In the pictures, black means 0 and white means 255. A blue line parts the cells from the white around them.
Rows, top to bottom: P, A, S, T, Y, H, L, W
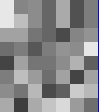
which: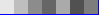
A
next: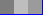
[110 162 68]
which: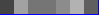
Y

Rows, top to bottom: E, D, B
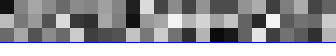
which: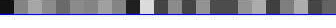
E
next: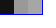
[243 180 211]
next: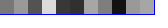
[243 180 211]

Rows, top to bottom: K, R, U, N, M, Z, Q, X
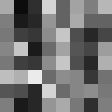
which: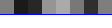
X
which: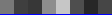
U
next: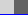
[163 126 183]
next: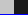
[107 163 85]

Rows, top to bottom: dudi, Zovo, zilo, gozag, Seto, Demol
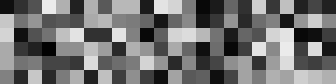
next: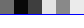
[62 220 21]
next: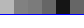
[137 21 55]
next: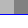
[123 102 21]
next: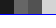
[227 8 15]
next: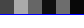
[62 227 137]

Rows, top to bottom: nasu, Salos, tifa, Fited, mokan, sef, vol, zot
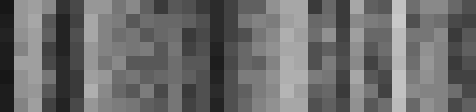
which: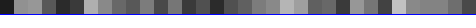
vol
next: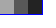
[66 167 131]
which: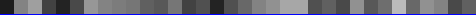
zot
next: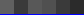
[66 96 96]
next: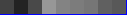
[118 66 80]
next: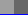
[104 187 118]

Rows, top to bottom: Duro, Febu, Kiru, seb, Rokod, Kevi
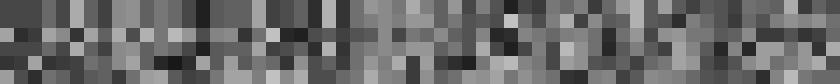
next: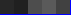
[83 90 138]
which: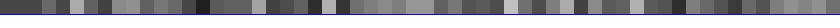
Febu
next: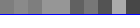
[32 71 126]

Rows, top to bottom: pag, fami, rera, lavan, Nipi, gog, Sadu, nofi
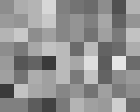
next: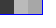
[222 92 230]
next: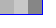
[148 128 167]
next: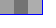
[160 186 122]
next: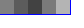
[160 154 207]
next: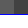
[122 180 160]
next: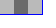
[99 107 173]

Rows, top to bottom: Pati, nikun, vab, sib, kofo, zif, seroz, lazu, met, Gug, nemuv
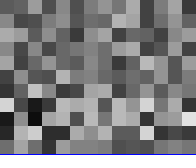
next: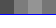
[171 66 124]
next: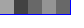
[91 136 110]
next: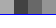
[91 136 118]
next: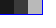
[171 179 85]

